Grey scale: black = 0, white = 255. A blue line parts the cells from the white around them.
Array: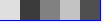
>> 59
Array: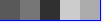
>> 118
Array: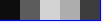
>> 92
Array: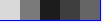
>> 122
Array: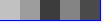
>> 157
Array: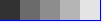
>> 107
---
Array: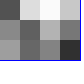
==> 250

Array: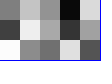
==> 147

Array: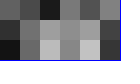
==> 26

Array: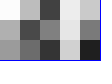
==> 65

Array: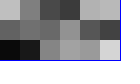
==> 73

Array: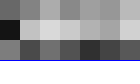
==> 172

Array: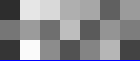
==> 217

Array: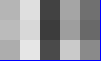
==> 66

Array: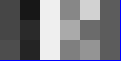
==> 239

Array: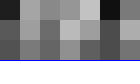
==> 137
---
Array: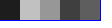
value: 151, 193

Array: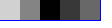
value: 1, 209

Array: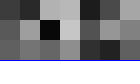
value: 198, 198

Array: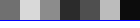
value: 43, 217

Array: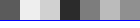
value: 43, 238

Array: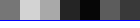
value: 36, 211

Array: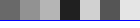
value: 32, 229

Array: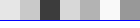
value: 216, 249

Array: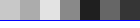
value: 137, 227

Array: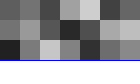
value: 41, 206
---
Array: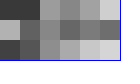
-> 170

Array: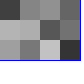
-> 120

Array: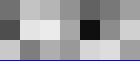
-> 214

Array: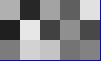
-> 196

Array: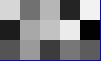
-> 60

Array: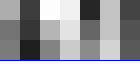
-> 139

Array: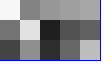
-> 45

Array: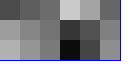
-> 12

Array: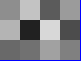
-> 113

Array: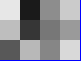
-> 184
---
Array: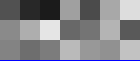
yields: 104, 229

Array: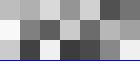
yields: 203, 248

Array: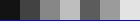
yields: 190, 227

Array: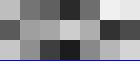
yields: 205, 240

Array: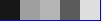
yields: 181, 222

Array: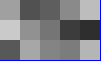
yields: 117, 202

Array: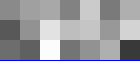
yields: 190, 252

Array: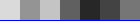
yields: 96, 218
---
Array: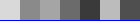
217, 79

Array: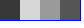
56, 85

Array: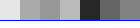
230, 130

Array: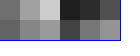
111, 147

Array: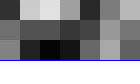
49, 97

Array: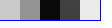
202, 235
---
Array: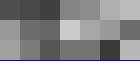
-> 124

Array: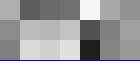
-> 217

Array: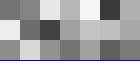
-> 216

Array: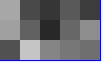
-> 197

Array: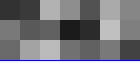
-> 163

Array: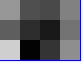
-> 3

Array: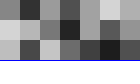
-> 72
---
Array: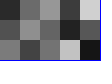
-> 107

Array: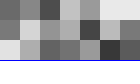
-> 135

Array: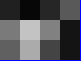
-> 7

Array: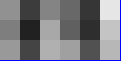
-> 60

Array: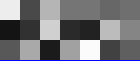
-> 73

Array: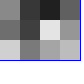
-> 55
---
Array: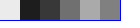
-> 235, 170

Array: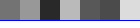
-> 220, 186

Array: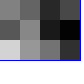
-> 211, 151

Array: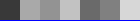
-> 215, 194

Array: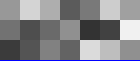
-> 241, 219

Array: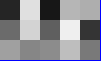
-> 239, 224

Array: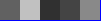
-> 193, 137

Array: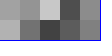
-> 200, 178
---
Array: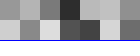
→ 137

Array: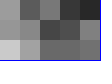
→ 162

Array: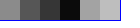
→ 86

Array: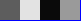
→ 227

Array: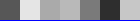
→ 229

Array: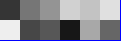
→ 71
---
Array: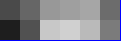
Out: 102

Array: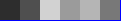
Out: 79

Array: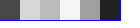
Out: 216

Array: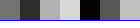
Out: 44

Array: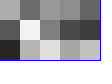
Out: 108

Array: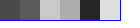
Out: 90

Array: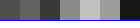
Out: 98

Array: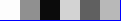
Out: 144

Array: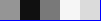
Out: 16
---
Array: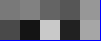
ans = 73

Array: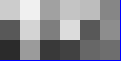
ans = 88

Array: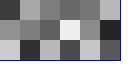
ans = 145

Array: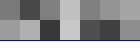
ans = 156

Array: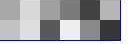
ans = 194

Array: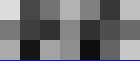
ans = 120

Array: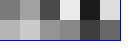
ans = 181

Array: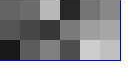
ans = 84

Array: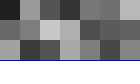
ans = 104

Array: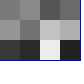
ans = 150
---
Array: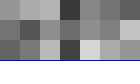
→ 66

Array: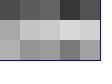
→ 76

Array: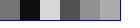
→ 81

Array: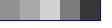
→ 124

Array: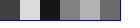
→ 65

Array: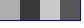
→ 86
